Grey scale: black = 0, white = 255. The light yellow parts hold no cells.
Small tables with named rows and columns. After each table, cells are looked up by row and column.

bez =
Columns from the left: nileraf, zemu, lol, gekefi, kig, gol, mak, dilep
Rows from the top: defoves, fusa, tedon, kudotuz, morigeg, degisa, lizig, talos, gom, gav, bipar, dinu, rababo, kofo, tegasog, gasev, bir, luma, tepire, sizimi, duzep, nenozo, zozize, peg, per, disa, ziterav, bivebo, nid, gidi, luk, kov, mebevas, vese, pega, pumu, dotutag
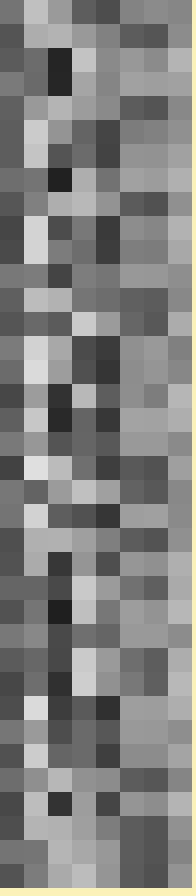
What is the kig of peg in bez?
78
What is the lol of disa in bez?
31
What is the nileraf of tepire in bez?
121
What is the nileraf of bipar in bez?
74
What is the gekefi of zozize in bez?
159
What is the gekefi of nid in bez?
206
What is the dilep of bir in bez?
182
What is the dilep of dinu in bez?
142
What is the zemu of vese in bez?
189
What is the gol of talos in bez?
161
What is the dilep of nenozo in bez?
138
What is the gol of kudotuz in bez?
161
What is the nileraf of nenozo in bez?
116
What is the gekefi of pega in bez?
159
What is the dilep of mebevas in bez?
133
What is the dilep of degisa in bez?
144
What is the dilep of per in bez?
170
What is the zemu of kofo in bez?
105
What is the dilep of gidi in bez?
174
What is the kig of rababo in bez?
109

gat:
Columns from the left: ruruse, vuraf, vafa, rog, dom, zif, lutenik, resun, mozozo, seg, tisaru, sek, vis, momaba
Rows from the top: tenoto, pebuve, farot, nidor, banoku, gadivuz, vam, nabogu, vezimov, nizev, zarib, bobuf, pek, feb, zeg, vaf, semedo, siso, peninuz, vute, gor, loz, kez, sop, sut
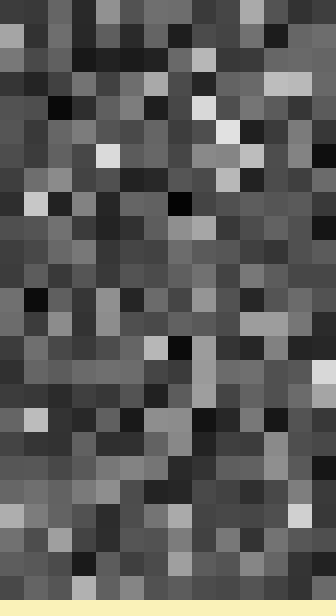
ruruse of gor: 102
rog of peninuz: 97
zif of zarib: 69
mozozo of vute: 51
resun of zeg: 11
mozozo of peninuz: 35
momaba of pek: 82
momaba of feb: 43
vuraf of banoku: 78
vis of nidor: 185

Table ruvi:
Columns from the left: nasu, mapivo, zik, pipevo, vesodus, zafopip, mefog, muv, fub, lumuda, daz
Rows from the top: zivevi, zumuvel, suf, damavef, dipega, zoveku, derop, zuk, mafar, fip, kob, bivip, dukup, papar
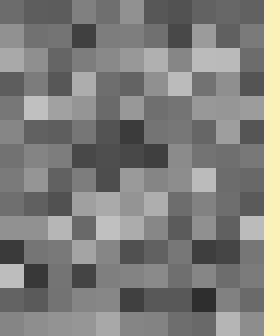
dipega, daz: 156
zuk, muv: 141
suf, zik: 101
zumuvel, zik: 116
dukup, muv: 88
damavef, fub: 114
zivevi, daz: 97
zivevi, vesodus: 111
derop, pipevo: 72
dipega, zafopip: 152
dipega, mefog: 111
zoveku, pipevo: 118
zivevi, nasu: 108
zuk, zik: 97
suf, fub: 187
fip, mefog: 135
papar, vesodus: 168
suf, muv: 134

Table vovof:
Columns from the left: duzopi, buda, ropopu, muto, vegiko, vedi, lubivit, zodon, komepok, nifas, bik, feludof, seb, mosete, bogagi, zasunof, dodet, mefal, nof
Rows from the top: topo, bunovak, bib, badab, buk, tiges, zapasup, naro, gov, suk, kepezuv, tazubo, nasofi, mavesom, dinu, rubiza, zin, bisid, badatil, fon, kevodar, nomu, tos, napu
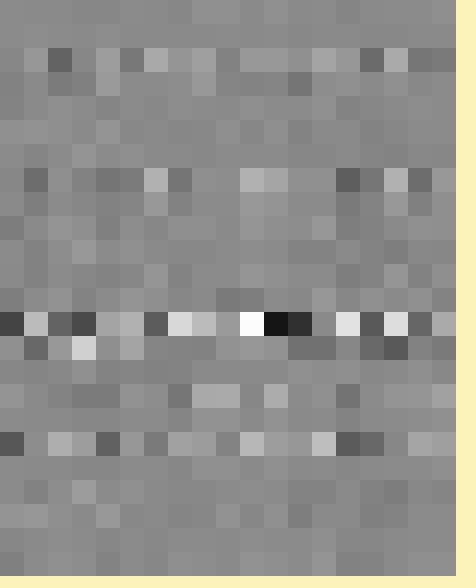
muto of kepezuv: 153
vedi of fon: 139
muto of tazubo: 135
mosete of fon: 139
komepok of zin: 169
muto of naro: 130
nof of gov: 143
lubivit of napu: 135
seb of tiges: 131
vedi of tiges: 136
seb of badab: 116
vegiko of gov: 130
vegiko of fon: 135
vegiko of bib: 157
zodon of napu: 142
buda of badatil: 141
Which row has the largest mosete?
badatil

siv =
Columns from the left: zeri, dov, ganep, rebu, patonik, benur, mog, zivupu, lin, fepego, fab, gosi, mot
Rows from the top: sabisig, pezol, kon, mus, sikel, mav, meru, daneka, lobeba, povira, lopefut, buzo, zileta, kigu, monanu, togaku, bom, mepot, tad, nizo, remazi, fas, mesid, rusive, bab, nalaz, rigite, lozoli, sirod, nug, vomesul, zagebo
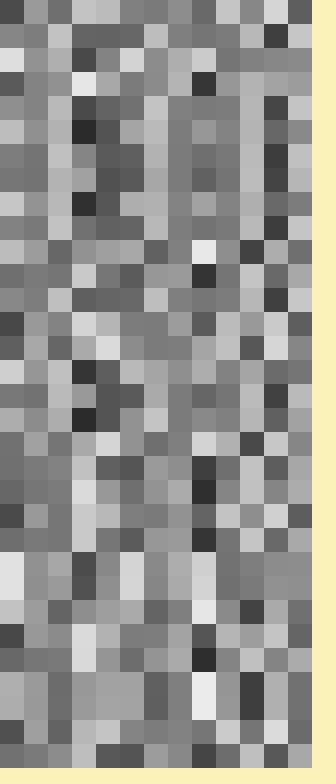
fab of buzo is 196
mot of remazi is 172
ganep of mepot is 173
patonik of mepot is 84
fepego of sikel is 124
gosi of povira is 61
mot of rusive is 141
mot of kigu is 94
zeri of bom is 120
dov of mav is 144
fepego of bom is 117
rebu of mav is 43
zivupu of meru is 123
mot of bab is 143
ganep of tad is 117
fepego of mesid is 116
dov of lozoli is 118
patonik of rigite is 178

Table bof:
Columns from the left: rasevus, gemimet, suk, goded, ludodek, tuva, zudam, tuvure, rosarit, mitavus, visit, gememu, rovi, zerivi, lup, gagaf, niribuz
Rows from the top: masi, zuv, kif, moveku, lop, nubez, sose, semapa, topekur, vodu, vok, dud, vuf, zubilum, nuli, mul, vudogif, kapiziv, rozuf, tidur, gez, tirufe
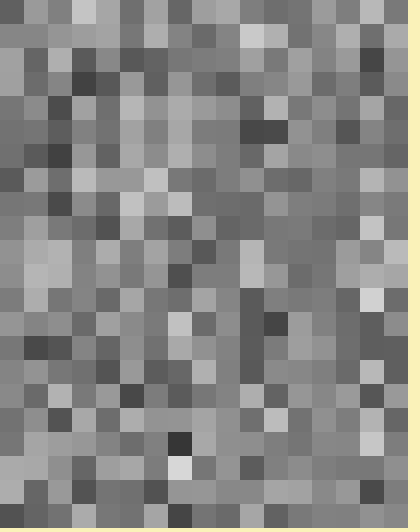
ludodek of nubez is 114
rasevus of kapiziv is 114
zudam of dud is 149
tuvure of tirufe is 69
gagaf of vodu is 195
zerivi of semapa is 128
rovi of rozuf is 117
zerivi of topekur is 123
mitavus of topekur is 109
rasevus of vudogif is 137

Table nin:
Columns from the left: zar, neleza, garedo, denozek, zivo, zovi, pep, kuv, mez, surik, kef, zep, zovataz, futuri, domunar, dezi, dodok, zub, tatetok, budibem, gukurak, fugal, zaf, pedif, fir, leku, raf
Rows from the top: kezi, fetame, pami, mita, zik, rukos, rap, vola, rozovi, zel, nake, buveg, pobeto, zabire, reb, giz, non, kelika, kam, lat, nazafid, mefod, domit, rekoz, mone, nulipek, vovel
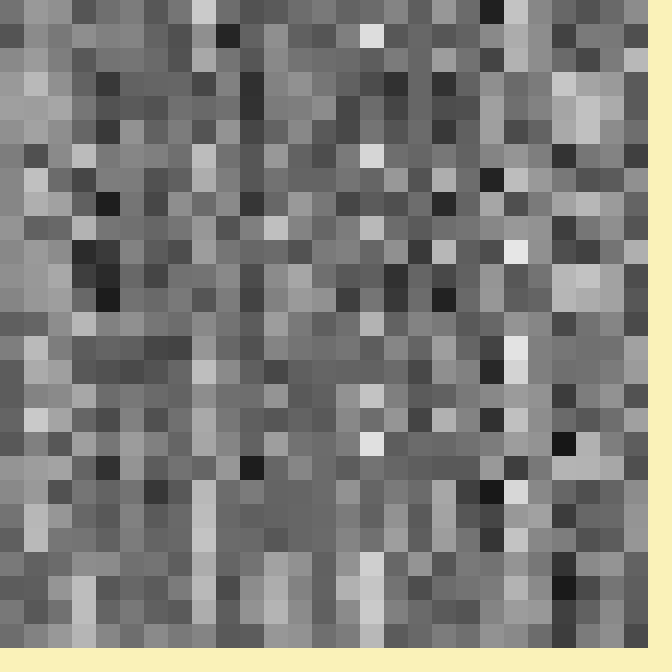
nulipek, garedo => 113
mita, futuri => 118
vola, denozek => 70
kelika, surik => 119
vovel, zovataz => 146
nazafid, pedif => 102
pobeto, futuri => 145
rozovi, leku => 155
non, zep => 148
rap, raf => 64
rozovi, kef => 54
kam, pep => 128
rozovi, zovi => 117
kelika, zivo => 75
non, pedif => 60

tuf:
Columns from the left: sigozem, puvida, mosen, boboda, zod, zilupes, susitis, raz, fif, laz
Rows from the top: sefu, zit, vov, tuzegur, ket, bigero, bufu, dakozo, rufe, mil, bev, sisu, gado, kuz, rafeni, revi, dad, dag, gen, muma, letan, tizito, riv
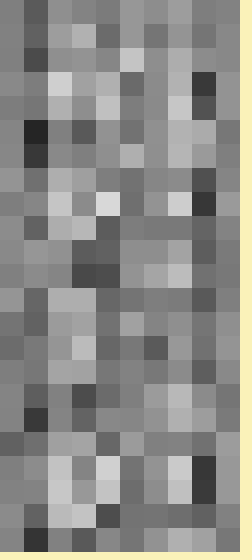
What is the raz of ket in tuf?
198
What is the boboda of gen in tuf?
164
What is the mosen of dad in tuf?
129
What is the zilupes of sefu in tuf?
151
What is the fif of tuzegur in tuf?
57
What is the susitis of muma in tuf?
147
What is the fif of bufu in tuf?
154
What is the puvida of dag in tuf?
57
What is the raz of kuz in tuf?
143
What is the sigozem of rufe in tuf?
126

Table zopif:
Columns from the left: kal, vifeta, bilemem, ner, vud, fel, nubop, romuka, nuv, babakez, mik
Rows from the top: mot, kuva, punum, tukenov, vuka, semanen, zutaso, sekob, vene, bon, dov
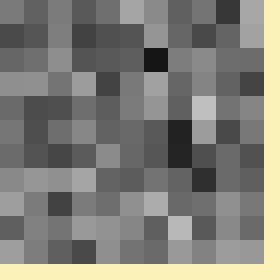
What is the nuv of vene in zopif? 111
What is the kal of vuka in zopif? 106
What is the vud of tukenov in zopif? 67
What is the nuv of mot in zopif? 116
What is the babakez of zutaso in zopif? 106
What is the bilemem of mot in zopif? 123
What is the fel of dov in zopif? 115
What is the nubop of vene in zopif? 172
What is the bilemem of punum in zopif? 142
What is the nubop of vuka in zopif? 149
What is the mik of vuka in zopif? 133
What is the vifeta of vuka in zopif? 76

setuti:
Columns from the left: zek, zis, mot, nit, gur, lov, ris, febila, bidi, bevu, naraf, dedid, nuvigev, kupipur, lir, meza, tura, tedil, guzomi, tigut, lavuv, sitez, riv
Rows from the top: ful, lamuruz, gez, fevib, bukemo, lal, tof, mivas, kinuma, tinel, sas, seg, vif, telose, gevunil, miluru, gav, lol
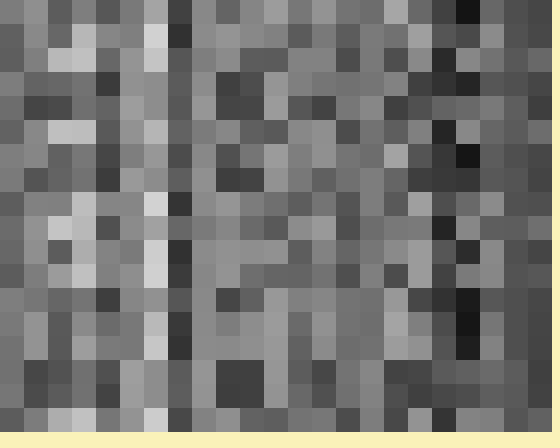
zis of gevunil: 147
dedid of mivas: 146
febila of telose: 57
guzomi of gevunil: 83
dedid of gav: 147
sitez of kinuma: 81
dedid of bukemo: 155
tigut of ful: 20
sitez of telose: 79
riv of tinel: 111
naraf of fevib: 77
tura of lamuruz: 113
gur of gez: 103

